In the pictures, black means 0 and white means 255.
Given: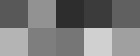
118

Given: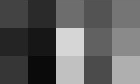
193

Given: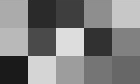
157

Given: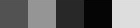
40

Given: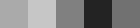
128

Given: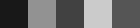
65

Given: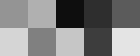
198

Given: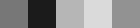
182
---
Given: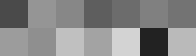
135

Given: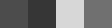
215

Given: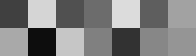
80

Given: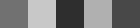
46

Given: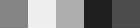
174

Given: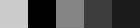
133

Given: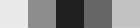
32
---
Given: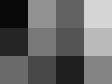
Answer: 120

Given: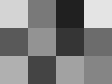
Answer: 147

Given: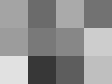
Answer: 121

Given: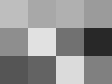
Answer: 225

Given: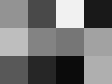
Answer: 131

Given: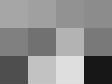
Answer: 113

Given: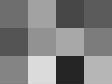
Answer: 146
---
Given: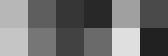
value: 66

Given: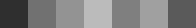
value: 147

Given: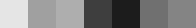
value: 174

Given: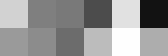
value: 108

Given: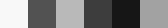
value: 185

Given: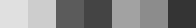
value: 91

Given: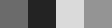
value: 218
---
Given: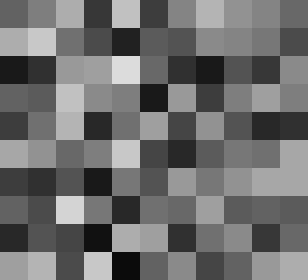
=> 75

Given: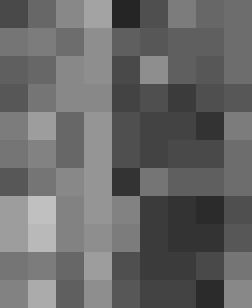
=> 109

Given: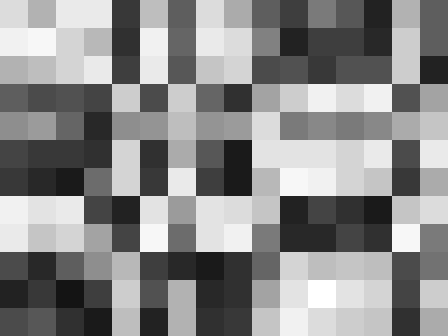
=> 94

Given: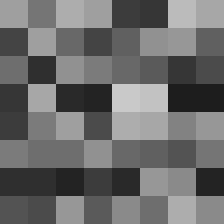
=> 96

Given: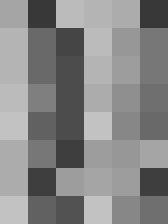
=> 119

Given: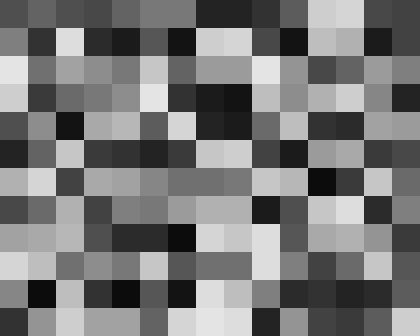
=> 66
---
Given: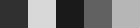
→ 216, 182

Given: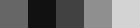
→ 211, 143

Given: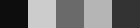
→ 204, 181

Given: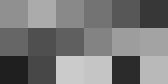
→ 203, 197

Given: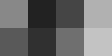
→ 195, 177

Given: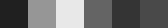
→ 232, 150

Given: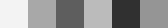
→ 243, 187
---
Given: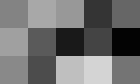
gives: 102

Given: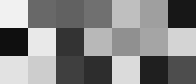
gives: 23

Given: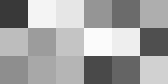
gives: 174

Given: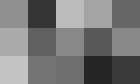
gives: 102

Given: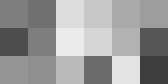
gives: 157

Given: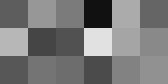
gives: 101

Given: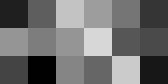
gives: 53
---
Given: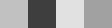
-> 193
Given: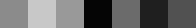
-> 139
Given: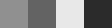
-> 144
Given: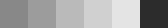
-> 136
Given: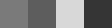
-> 122
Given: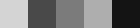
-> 212
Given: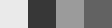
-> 234
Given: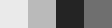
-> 234
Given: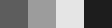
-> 93
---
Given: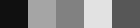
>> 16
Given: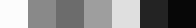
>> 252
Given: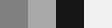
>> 127
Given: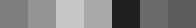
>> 126
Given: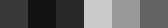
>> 57
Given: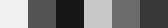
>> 240
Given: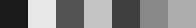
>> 26
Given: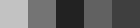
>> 194
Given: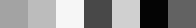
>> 163
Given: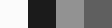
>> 251
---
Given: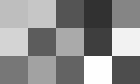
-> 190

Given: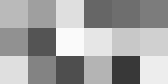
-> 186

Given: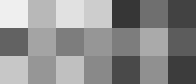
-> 239

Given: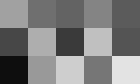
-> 161

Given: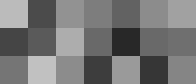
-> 187

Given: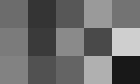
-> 108
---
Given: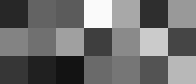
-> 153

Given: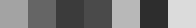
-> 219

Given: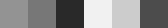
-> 76

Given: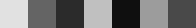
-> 73

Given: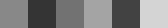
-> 212

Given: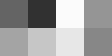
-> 149

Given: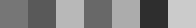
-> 203
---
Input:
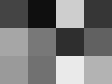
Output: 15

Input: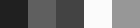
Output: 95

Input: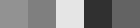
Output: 127

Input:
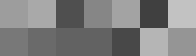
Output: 169

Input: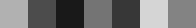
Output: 76

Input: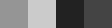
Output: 203

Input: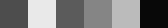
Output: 233

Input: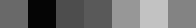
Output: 5

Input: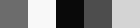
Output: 248

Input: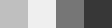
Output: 239
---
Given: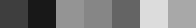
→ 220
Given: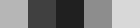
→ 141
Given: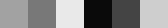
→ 68
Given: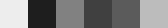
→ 91
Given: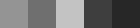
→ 62
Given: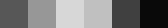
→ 64
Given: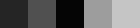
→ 157
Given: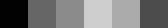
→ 171
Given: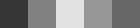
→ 150
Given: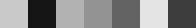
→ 228
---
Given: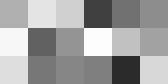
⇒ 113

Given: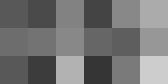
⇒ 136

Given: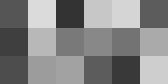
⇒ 213

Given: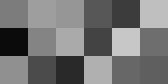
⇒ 60

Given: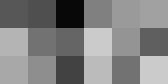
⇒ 154

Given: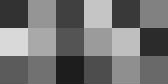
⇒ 57

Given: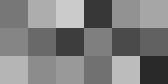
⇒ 146
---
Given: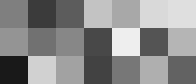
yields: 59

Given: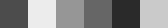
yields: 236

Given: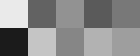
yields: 98

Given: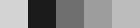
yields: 27

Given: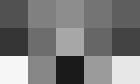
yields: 128

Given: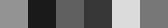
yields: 26

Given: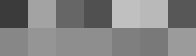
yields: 163
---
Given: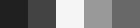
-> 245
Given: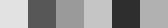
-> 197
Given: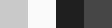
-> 250
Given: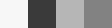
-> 58
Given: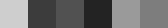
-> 35
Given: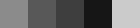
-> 62
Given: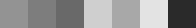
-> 168
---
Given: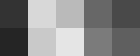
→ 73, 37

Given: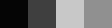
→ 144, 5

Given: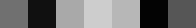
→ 86, 112

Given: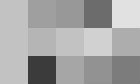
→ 225, 194

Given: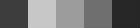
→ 39, 61

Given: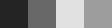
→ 157, 36

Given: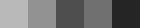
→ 255, 185

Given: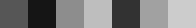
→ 204, 86

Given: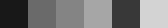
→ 211, 24
